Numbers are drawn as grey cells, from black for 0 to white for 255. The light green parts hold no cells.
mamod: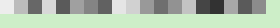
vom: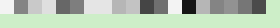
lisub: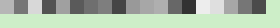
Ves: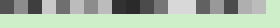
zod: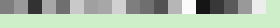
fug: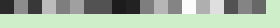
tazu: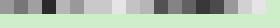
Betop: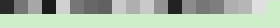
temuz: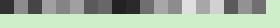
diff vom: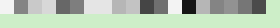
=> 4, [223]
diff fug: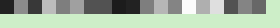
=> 1, [42]
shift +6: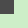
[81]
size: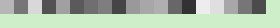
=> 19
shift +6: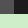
[88 34]

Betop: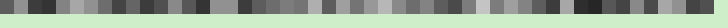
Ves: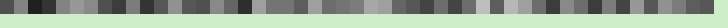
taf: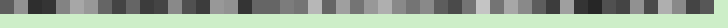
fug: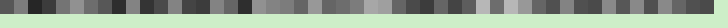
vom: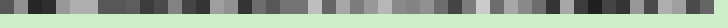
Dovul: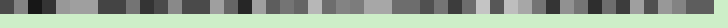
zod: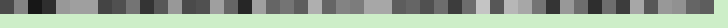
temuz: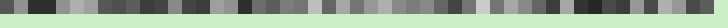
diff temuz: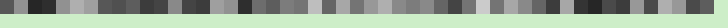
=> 3, [46]
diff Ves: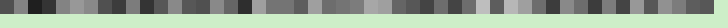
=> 13, [145]
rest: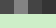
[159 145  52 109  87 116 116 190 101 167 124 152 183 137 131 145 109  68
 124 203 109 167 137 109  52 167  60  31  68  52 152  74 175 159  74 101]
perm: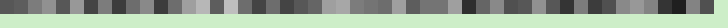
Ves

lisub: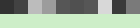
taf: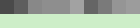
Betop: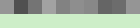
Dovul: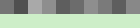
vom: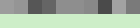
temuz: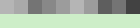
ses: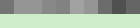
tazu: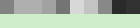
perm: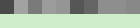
vom
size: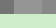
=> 4
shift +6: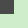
[80]
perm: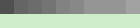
ses
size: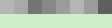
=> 8

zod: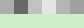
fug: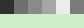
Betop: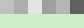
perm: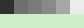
fug
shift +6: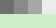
[117 143 172 241]
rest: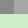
[235 123]
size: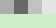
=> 4
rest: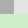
[159 181  97]
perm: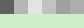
Betop

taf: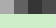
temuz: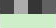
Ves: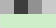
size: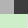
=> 2
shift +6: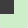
[67]
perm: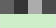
taf
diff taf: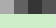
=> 4, [75]
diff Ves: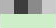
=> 3, [145]

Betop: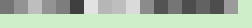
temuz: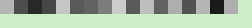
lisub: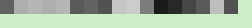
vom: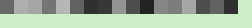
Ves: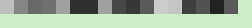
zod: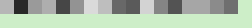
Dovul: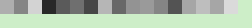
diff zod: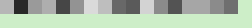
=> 12, [133]
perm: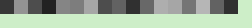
vom
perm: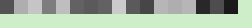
temuz
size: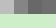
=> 4
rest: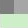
[77 98 48]
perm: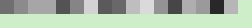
zod

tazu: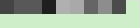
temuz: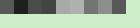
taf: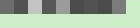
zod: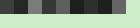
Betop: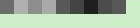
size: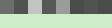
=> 8
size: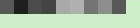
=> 9
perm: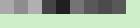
temuz
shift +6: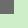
[114]
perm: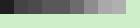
Betop
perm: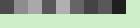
tazu
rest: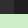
[101]

